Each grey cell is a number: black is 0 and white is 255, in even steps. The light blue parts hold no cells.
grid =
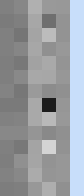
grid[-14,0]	128
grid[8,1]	131
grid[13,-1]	144
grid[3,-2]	144
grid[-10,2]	162
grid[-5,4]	144
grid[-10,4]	148
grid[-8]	[131, 119, 154, 140, 144]
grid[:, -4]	[135, 127, 117, 134, 120, 137, 119, 122, 131, 136, 120, 144, 136, 127]
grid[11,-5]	126
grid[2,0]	128
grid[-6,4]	152
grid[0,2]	176
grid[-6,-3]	169
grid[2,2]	164
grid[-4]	[128, 120, 164, 212, 146]
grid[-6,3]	185
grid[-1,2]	152

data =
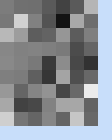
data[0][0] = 124
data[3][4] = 122
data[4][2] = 121
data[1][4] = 19
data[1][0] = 120
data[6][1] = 101
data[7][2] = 72
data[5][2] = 95
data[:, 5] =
[90, 168, 92, 76, 72, 79, 105, 167, 198]
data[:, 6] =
[181, 109, 127, 101, 50, 104, 235, 99, 104]
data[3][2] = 131
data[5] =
[127, 124, 95, 54, 164, 79, 104]
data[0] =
[124, 112, 111, 90, 66, 90, 181]
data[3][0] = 135
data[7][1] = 66
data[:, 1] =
[112, 209, 157, 129, 130, 124, 101, 66, 117]
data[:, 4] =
[66, 19, 150, 122, 140, 164, 70, 166, 100]
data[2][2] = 93

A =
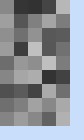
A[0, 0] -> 136
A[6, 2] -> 67
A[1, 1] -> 86
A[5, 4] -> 66
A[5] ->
[134, 166, 173, 51, 66]
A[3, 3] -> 87
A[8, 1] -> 156
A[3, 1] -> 61
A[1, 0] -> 159
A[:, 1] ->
[53, 86, 112, 61, 152, 166, 91, 127, 156]
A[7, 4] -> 169
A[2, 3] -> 88
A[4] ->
[109, 152, 142, 191, 124]
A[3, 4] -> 113

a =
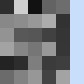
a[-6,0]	46
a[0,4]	109
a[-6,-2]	99
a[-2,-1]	62
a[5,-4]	130
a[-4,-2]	65
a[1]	[136, 141, 152, 172, 50]
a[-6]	[46, 207, 18, 99, 109]

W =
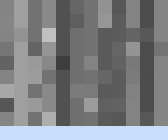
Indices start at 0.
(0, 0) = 132
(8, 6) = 114
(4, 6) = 131
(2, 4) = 81
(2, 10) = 88
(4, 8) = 98
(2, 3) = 192
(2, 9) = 100
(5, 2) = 156
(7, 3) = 137
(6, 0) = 167
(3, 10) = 77
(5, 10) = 76
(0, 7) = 146
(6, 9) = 129
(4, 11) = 132
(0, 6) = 114
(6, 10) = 77
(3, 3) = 149
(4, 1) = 159
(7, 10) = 77
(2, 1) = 147
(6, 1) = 159
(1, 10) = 77
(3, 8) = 101
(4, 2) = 154
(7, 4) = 81
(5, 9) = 123
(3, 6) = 114
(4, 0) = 99
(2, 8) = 92

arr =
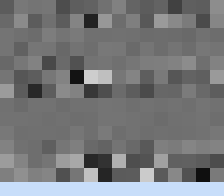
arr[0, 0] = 92
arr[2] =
[116, 112, 108, 125, 116, 122, 112, 112, 113, 112, 108, 109, 108, 105, 113, 109]
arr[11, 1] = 132
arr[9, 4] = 111
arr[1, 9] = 127
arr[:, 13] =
[95, 123, 105, 109, 140, 99, 123, 111, 113, 112, 133, 97, 81]
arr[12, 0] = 127
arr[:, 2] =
[116, 92, 108, 118, 130, 93, 40, 114, 113, 112, 110, 110, 128]
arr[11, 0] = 156
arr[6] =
[155, 92, 40, 93, 139, 130, 55, 78, 107, 93, 75, 103, 102, 123, 105, 93]
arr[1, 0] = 105
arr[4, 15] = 130
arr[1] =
[105, 139, 92, 112, 92, 132, 34, 152, 109, 127, 88, 154, 137, 123, 75, 134]
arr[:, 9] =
[100, 127, 112, 106, 118, 132, 93, 111, 114, 114, 105, 78, 92]
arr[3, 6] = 110
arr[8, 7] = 116
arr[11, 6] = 40
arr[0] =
[92, 120, 116, 118, 77, 94, 98, 113, 129, 100, 92, 99, 65, 95, 93, 141]
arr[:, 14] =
[93, 75, 113, 119, 111, 95, 105, 116, 115, 114, 127, 92, 15]
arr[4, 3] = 73
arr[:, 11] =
[99, 154, 109, 109, 126, 122, 103, 112, 108, 112, 127, 161, 90]
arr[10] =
[130, 113, 110, 95, 118, 127, 105, 99, 116, 105, 89, 127, 123, 133, 127, 131]
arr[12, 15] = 122
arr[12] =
[127, 144, 128, 133, 80, 118, 193, 37, 91, 92, 203, 90, 136, 81, 15, 122]
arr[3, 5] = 115

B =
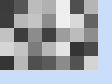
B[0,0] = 60
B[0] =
[60, 86, 188, 176, 238, 79, 181]
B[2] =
[194, 61, 140, 64, 157, 188, 141]
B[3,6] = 74
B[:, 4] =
[238, 239, 157, 228, 139]
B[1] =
[61, 184, 196, 141, 239, 217, 99]
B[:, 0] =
[60, 61, 194, 213, 53]
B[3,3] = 183
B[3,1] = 195

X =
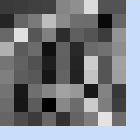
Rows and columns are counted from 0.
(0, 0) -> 58
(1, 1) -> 102
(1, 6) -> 109
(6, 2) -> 111
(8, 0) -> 101
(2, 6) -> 84
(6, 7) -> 131
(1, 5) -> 110
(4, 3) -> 30
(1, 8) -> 101
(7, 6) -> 203
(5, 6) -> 195
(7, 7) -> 126
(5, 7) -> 85
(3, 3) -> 16
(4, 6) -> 204
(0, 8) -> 83
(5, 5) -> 34
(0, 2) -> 64
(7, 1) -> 22
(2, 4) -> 44
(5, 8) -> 159
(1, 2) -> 122
